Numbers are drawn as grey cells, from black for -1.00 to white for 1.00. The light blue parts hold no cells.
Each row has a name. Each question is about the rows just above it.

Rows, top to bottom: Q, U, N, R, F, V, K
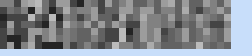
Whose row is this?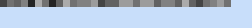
U
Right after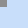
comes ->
-0.11
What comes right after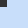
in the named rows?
0.22
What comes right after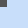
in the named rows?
-0.23

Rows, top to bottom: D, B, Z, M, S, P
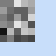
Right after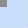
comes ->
-0.02
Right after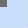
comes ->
-0.25

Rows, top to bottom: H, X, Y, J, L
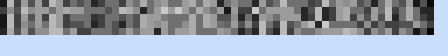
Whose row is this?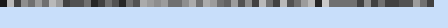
J
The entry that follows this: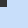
-0.49
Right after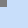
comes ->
-0.12
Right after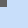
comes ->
0.22

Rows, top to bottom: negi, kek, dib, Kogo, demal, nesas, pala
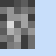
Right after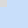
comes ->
-0.28
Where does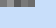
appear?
kek
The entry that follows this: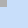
0.18
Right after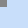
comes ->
-0.53
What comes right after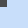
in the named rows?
-0.28

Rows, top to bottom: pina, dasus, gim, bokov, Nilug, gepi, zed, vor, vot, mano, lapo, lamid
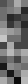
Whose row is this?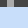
zed
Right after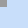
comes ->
0.09
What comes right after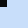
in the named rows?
0.45
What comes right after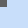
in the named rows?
-0.69

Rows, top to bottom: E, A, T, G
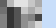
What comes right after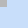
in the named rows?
0.78
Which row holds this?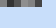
T
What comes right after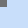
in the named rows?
-0.59

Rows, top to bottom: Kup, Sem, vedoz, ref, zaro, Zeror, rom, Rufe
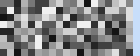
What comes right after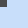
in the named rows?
-0.50
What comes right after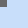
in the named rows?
-0.84

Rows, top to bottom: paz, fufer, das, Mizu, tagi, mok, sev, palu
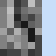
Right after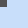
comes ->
0.50
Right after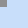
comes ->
0.01
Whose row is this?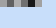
tagi
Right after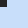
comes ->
-0.24

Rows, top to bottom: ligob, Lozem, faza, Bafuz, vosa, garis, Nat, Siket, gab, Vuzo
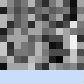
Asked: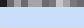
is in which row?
vosa
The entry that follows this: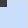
-0.06
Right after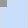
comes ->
-0.28
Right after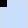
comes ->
0.29

